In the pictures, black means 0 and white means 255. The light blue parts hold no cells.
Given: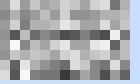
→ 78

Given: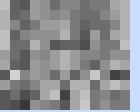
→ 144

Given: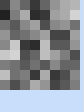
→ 68

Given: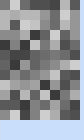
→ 173

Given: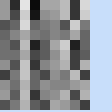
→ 154

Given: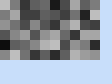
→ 178

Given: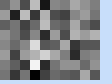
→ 86

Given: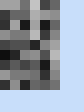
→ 102

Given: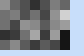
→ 91
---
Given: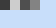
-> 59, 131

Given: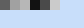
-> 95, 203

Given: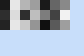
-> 26, 158

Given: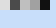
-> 222, 17

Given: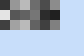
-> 53, 128

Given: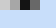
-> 204, 104

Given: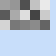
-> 160, 100

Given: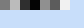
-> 123, 241
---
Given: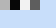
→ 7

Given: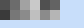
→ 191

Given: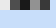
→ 25

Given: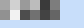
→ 113

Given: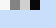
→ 131

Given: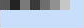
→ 110

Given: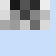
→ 198

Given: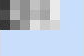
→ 223

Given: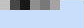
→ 143
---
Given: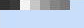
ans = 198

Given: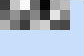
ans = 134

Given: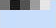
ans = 82

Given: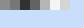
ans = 99

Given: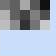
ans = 67

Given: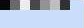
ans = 72

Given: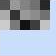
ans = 153

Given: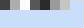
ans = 87

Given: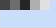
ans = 37

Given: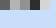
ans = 146
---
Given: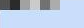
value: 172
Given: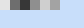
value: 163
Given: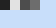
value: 109
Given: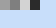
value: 43
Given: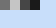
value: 26
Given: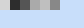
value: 136
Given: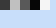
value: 245
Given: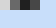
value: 71
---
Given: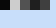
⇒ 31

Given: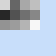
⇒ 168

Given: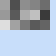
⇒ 132

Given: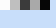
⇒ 169

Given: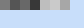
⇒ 202

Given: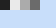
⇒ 171

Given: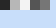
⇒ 85

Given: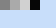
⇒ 209
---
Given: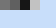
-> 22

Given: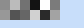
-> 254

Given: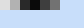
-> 62

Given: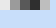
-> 47

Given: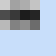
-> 173

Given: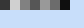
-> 108
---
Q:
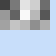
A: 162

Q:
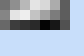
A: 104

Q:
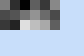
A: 56

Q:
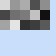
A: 163

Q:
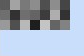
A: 153

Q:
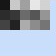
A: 67

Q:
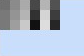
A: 121

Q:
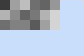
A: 111

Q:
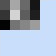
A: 3

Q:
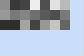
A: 46
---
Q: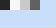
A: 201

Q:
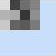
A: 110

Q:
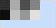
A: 78

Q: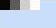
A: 207

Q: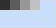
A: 151

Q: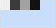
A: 162

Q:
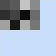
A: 196
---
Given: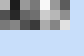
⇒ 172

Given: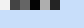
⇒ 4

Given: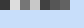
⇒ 65

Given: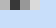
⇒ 56

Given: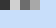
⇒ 208

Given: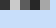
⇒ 92

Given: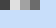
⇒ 224
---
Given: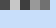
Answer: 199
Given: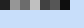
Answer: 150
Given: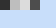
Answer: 190
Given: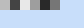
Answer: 68
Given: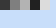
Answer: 127
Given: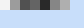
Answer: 156
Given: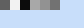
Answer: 242
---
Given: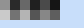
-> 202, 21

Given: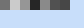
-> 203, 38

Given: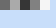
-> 245, 54

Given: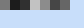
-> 194, 28

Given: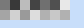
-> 232, 57

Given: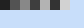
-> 210, 33

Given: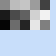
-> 242, 5

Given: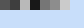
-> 203, 24

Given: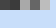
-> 189, 59

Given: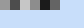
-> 198, 27
